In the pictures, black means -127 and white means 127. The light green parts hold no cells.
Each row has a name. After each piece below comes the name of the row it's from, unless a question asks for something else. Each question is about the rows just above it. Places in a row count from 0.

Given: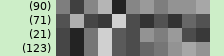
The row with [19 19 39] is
(90)
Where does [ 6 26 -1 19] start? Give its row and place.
(90), 5

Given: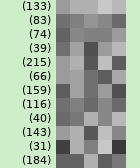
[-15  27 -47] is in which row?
(159)
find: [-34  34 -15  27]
(159)
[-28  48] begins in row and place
(184), 1

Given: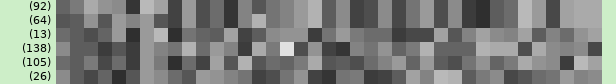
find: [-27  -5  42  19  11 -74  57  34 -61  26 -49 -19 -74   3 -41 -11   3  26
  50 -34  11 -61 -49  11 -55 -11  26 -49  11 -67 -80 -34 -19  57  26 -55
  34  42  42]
(92)
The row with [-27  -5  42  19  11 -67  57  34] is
(105)

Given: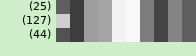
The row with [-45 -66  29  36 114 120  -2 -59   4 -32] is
(44)
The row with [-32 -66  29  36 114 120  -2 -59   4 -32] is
(25)
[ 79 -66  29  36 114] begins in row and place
(127), 0

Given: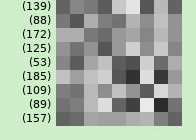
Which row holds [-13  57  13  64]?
(109)
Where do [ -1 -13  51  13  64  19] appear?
(88)

